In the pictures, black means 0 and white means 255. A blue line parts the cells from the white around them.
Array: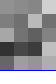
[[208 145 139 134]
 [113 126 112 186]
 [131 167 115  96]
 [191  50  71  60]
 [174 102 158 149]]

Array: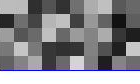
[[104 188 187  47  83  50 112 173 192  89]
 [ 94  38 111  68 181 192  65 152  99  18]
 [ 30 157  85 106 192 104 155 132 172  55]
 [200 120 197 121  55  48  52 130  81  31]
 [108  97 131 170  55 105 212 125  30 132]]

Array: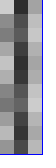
[[163 205  45]
 [190 140  78]
 [199 125  91]
 [177 167  62]
 [165 195  48]
 [173 175  56]
 [195 133  85]
 [204 118 100]
 [181 157  67]
 [168 185  53]
 [184 149  73]]

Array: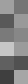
[[117 160]
 [153  89]
 [135 122]
 [155 198]
 [ 81  96]
 [166  63]]

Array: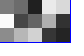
[[217 124 108  32 234]
 [ 50 251  70 100 175]
 [ 36 140 183 210  54]]

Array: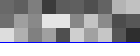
[[193 105  95 126  59  92  95  79  99 180]
 [ 87 111 159 137 229 229 135 196 139  76]
 [ 46 221 176 128 160  79 207 161 198  86]]

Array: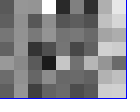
[[231  89 150 148 255  41 128  47 175]
 [214  95 144  87 142  85  93  81 192]
 [173 118 146 121 148 115 120 106 164]
 [204  98 148  51  79 117  71  98 209]
 [106 153 137  90  27 198 113 182 149]
 [191 108 145 102 140 104 106  98 178]
 [208  95 150  63  99 107  76  88 206]]
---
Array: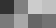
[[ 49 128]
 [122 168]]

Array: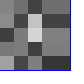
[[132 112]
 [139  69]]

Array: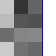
[[200  52]
 [187  86]]

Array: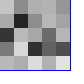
[[196 139]
 [170  36]]

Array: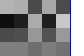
[[179 173]
 [ 15  30]]

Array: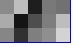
[[138 190]
 [171  20]]

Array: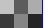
[[195  92]
 [ 58 134]]

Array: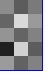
[[140  92]
 [101 217]]
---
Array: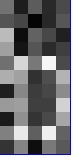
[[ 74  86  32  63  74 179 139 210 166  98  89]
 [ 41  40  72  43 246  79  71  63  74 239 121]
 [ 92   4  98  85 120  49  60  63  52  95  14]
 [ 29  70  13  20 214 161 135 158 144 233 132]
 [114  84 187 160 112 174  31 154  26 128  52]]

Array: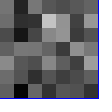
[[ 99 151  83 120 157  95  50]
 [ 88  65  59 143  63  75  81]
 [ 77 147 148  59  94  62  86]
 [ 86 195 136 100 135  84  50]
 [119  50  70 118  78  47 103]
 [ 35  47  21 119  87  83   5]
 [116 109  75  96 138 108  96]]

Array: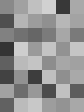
[[169 163 122 197 161 169  93 168]
 [ 56 183 167 146 167 143 193 147]
 [209 144 123 196 141 191  76 157]
 [192 156 102 154 196  61 152 200]
 [161 181 113 206 186 146 109 187]
 [137  79 129  52  96  66 162  97]]

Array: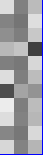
[[187 222 200  63 215 188 147 188 183 217 181]
 [128 117 126 196 120 127 164 126 130 119 131]
 [221 131 143 184 127 221  77 236 221 134 215]]

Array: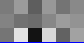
[[137 147 162]
 [116 156  98]
 [152 135 216]
 [ 94 108  19]
 [155 113 226]
 [123 131 117]]

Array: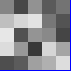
[[115  83  69 165 221]
 [ 90 119 137 214 176]
 [146 227 148  56 160]
 [ 71 214  81 152  91]
 [133 191 231 220  78]]

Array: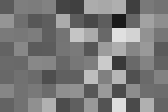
[[114 142 118  90  98 130 108 100]
 [121 162 146 153 131 106 110 176]
 [ 63 102 211 134 105  80 141  74]
 [175  26 224 174  57 182  75 221]
 [168  93 104 156 203 128 154  83]
 [172  72 171  86 126 190  87 153]
 [ 64  92 197 122 119  96 146  95]
 [ 68 171 116 117 103  96 143  76]
 [130  94  95  92 134  78 108 177]
 [124  87 125  91 136 107 121 144]
 [126 111 120 136 105 113 114 114]
 [ 91 149 122  99 106 104 134  99]]
